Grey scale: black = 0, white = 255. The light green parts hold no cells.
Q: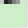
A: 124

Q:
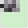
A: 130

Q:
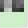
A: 60

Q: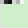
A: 179

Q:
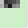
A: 134

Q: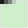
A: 129

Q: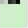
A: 70

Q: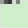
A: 215

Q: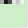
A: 197

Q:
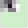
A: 128
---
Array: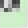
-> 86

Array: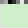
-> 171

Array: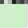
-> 217

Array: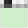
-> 76

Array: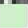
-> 234

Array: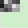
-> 67
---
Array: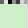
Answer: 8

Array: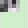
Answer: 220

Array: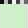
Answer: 40

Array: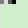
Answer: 88

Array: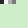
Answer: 177

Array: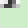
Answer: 66

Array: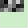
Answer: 123

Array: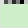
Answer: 168
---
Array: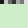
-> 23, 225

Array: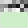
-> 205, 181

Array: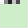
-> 247, 76

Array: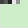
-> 65, 149

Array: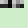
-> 199, 31

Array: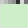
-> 203, 116

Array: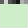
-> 94, 150

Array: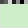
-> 71, 176
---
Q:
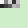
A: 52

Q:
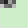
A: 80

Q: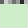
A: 99

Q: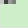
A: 125

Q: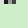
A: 67

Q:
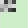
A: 61

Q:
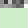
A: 72

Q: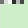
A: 72

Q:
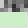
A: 60
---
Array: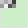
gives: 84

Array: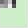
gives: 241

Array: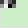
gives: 9

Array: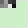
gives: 233

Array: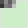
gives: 112

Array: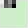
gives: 120
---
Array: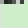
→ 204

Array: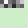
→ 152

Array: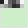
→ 127

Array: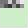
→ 192

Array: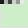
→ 151

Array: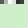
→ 46

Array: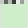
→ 234
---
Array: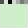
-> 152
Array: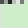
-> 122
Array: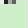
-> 97
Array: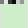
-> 152
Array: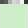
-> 54
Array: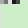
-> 71
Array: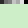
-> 3
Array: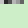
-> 100
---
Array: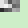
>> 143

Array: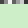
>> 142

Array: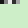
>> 132

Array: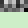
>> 107

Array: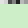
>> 156

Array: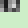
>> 112

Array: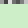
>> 128

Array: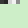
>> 139
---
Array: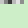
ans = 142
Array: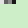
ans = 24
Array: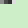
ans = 222
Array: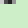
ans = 147
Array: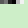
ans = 242
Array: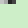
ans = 67
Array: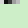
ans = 188
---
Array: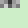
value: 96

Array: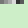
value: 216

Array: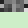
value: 91

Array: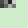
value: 100

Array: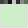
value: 46

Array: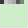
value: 170

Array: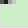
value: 29

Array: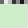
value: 134

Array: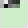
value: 114

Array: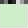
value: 218
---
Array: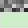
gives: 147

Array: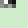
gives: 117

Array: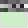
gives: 174

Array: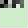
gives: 35

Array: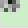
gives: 165

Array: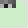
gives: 28

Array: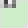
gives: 122

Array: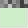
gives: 132

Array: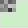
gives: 132
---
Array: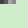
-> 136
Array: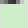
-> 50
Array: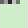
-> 191
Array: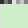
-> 224
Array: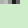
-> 29
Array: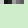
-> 159
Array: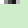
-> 24
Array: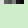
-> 125
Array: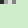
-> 130
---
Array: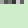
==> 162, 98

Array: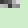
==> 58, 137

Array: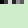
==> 6, 92

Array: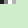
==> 30, 179

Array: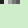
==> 31, 93

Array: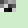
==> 76, 200

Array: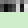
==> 120, 220

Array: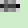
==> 198, 210
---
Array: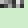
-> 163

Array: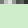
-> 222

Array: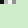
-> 243

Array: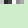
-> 70

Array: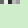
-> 45

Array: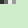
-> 234

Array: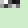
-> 143

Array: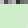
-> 147
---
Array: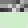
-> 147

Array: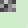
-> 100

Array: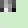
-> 236

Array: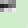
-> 220

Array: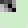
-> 170

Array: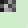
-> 163
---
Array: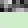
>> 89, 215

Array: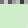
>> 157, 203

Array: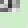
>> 53, 234

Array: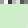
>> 183, 252

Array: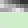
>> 175, 231

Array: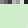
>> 185, 226

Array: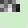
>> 198, 228

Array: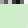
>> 60, 248
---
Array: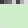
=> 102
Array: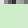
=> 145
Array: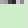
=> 156
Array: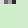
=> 106
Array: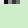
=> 14
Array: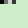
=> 113
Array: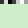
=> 221
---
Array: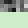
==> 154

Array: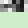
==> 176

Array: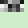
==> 23

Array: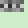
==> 100

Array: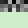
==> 18

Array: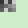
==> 202
